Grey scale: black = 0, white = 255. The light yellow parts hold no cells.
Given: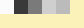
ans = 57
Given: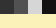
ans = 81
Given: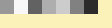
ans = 248
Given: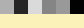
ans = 37
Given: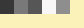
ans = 121
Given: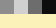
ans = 208
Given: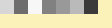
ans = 109
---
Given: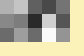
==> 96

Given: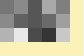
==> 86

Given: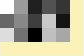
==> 32

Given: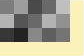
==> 74

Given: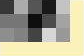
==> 85

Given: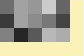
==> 151
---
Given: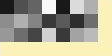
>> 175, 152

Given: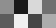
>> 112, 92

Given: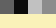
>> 140, 97

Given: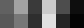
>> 14, 88

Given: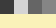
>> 133, 59

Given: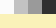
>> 48, 251

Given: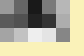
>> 183, 164
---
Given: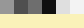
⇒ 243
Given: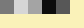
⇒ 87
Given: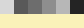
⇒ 36
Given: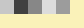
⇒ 156
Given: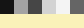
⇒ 101
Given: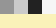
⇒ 246
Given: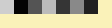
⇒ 32
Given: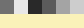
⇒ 205
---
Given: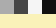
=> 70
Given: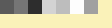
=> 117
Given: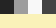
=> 157
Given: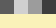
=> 208
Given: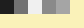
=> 114
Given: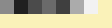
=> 32
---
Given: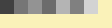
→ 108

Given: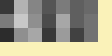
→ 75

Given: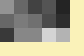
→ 112

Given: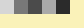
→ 75

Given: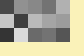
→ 186

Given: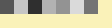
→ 178

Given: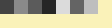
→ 37

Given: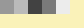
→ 66
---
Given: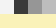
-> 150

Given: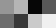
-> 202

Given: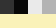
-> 234

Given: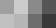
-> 109

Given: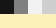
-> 242

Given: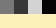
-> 211
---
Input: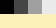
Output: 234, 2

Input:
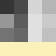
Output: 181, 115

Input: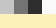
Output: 250, 197

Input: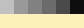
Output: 14, 192

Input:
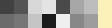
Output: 188, 107

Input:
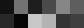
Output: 94, 40
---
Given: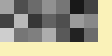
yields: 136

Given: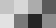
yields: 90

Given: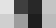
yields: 196

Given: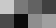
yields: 64

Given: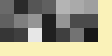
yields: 75

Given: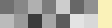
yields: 144

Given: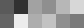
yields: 215
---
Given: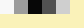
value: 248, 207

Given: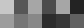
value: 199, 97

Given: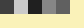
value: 63, 96

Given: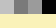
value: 193, 3

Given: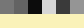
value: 118, 149

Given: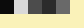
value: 11, 105
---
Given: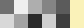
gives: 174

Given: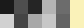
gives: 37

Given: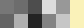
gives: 77

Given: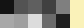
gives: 95

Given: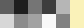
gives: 117

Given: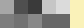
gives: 58
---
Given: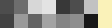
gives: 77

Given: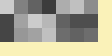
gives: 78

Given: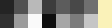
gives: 72

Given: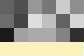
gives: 98

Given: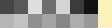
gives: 59

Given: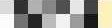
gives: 230
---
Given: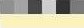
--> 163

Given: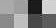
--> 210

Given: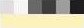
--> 245

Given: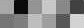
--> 127

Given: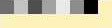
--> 79

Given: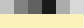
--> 129
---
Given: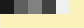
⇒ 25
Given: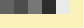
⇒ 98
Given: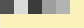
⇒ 82
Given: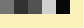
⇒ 116
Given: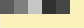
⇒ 92
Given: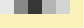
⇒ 232
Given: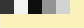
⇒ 52
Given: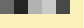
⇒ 105
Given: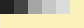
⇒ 34
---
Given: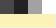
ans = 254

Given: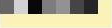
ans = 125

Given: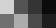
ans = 11

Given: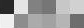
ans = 118

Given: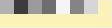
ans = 110

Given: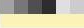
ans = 45

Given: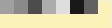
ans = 172
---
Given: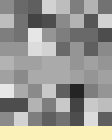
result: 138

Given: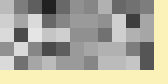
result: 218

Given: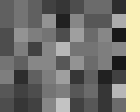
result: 77

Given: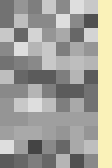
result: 91

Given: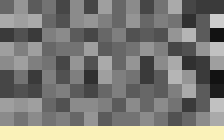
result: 139

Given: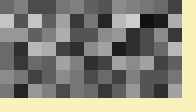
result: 118

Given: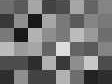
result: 46

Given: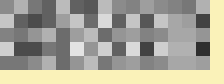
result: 119

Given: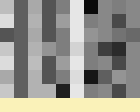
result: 199
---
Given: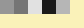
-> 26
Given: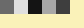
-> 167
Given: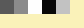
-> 8
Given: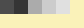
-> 204
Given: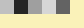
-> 214
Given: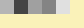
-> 132
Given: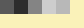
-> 205
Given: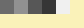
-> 54
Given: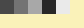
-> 39
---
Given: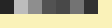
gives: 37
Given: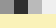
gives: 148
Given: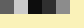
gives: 95
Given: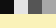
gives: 14
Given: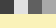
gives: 64
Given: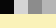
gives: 6
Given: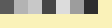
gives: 90
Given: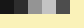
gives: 22
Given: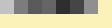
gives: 194
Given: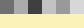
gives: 112
